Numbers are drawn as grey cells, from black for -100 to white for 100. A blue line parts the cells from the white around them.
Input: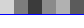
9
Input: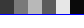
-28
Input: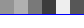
-53
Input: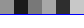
31
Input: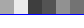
-35
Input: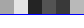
-35
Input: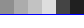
74
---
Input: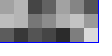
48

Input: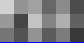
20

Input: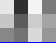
55

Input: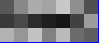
-55

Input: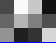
-21

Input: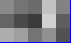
-21

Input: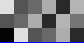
-34

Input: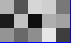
-78
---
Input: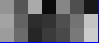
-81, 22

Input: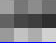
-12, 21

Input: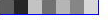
69, -27

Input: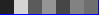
-13, -73

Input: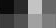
-20, -52

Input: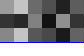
-27, 6

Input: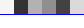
71, 92

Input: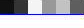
-26, -87

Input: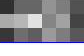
-36, -57
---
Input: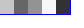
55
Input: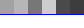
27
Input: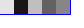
79
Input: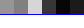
17
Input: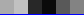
34
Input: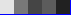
79
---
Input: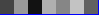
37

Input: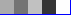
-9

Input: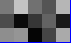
17

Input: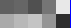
44

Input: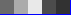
34

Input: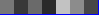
-67

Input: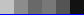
-18

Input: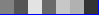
-17

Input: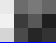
67
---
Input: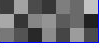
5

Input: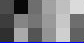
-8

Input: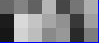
54

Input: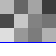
2

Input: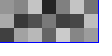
-38

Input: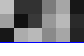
-55

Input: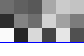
-14

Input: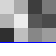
-32

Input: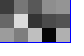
-59
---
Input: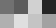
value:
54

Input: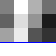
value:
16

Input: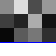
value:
36

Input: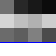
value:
39

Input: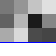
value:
-80

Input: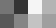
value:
53

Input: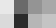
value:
43

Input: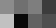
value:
-23

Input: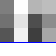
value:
-39
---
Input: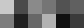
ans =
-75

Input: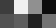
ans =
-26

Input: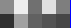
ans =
26

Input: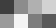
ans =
91

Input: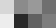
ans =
-68

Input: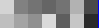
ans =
29

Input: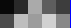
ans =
49
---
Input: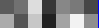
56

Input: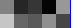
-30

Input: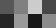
-81

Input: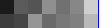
18

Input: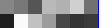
51

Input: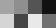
83

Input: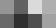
-39
